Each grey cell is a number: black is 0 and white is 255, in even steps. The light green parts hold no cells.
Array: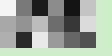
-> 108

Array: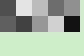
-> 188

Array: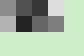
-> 80

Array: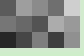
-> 83

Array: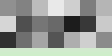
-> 29

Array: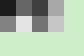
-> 102

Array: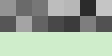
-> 183
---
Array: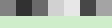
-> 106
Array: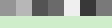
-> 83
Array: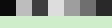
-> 62
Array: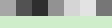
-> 46
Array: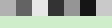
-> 231
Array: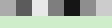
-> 232
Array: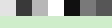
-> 183
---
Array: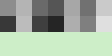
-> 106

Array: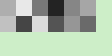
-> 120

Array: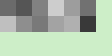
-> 129

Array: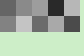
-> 157

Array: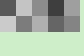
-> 140

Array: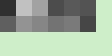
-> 162

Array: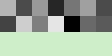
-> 153

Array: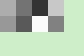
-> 51

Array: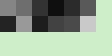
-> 51
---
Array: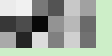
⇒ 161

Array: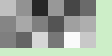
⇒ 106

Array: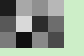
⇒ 183

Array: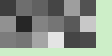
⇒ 82

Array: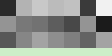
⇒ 241

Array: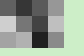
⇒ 151

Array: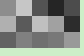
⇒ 76
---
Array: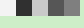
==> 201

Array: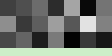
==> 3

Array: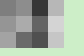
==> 106

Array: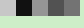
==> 149

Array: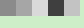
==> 217

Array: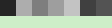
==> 195
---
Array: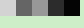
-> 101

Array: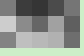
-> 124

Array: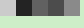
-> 97

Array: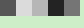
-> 117

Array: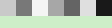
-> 167

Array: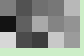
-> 126

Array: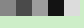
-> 134

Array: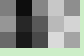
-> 134
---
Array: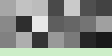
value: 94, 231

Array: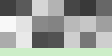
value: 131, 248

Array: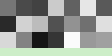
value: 81, 251

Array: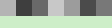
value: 200, 200

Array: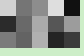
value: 170, 222

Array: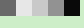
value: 201, 231

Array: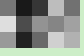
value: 147, 222

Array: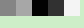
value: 2, 244

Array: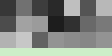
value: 29, 199

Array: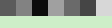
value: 160, 215
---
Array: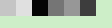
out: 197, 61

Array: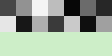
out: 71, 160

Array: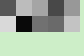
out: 86, 195

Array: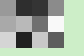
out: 153, 93

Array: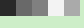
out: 41, 170

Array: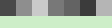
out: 73, 181

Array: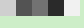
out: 207, 241

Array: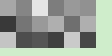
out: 167, 71

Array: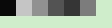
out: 9, 124

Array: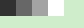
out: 49, 255
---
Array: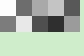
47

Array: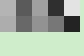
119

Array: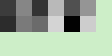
2

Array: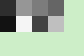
66

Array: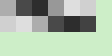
45

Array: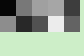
236

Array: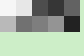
148
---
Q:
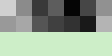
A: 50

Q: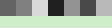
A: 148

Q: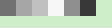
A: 248

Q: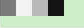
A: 242

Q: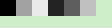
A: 34

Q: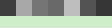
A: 190

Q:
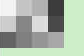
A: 127

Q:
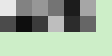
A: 190

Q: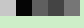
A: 95

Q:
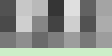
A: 157
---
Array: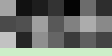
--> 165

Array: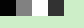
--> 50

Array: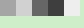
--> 165

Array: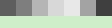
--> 181

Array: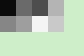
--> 180

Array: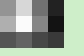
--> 175

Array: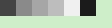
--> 166

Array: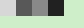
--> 88

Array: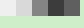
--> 132
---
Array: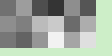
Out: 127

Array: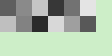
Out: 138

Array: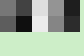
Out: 66

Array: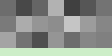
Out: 172

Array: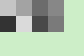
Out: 163

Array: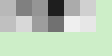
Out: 128
